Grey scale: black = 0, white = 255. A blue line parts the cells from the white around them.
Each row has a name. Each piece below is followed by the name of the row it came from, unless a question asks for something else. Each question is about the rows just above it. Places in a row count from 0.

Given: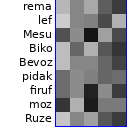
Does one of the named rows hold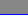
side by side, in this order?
yes
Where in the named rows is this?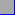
rema, 2
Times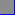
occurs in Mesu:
1
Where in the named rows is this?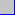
Ruze, 0
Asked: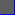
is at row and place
rema, 3
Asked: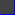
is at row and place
Bevoz, 4
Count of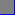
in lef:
1

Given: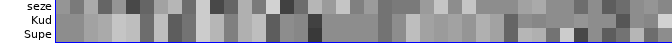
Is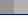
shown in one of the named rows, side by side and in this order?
yes
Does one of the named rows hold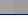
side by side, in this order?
yes
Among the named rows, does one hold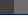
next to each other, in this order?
yes
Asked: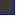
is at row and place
Supe, 18

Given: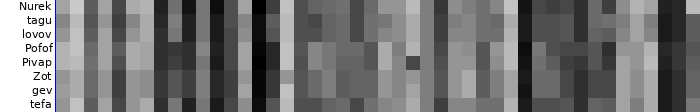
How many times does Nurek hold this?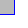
2
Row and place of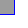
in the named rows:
gev, 0
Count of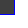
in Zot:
3

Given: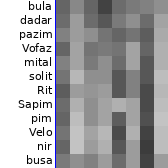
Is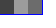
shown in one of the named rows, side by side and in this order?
no
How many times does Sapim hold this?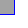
2
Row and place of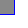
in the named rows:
bula, 1
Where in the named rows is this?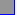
Rit, 2
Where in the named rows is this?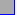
pazim, 7
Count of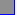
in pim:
1

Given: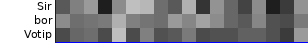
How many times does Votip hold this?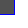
4
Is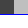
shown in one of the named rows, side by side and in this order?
no

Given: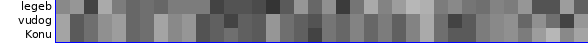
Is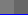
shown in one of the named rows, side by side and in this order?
yes
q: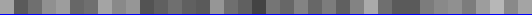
Konu
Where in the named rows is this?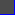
legeb, 14
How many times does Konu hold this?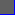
4

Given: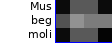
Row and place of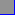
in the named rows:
beg, 1
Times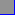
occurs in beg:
1
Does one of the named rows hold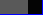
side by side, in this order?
yes
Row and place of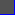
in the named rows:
beg, 0
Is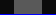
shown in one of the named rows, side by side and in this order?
yes
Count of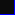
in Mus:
2

